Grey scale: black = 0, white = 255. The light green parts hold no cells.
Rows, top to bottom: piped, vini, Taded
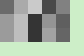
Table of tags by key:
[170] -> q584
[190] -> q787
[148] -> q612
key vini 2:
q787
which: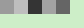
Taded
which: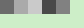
piped
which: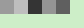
vini

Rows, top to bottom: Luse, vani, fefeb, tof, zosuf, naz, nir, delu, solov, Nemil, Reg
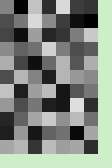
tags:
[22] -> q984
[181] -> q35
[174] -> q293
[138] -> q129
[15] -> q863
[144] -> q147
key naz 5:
q35
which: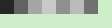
solov
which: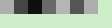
zosuf
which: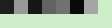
Nemil

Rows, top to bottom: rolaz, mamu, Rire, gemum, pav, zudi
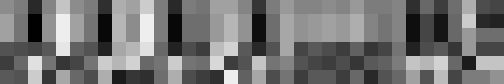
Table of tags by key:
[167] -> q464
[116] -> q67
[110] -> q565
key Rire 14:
q565
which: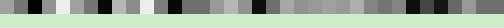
Rire
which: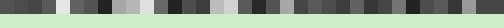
gemum
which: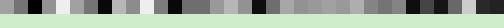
mamu
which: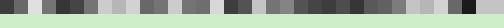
pav
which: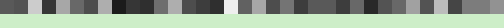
zudi

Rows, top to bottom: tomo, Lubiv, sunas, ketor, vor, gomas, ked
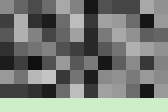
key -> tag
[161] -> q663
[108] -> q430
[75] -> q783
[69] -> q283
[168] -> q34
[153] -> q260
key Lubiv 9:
q260
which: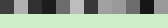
Lubiv
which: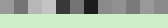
gomas

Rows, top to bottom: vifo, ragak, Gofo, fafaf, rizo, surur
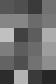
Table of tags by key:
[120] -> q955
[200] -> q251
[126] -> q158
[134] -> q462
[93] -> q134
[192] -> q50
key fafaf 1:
q158
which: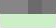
ragak
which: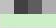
Gofo

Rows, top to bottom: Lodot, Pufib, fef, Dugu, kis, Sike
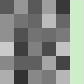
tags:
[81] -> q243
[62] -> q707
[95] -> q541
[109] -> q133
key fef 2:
q243
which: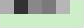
Sike
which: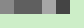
kis
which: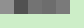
fef

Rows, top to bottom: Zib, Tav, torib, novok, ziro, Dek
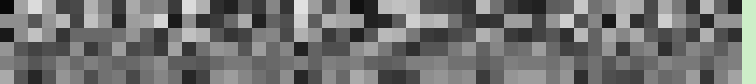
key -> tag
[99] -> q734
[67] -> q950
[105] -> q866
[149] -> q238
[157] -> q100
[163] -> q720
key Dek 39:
q100
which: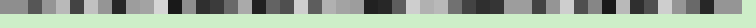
Tav
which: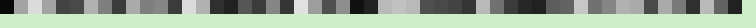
Zib
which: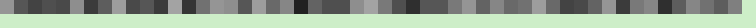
novok

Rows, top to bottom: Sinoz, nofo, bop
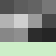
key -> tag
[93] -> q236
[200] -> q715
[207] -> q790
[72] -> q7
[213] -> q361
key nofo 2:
q790
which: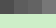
Sinoz

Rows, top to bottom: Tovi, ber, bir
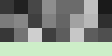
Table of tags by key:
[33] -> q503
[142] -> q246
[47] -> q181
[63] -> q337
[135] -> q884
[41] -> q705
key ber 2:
q884
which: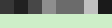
Tovi
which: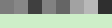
ber
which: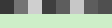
bir

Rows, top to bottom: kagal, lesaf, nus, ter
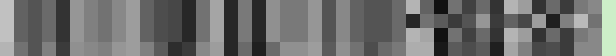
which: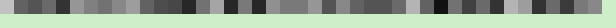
kagal
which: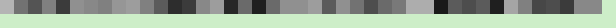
ter

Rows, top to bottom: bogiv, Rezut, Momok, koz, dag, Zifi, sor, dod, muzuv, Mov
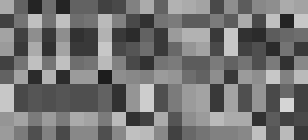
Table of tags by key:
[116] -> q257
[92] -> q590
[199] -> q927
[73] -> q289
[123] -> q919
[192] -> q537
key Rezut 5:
q537
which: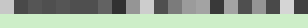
dod

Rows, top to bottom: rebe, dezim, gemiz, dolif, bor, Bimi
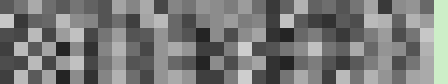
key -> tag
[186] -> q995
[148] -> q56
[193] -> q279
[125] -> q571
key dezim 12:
q995
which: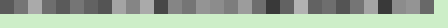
rebe

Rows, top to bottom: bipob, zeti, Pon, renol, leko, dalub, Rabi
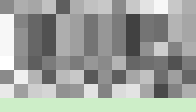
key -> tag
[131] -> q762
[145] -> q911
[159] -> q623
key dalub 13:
q623
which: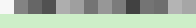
zeti
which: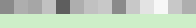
bipob

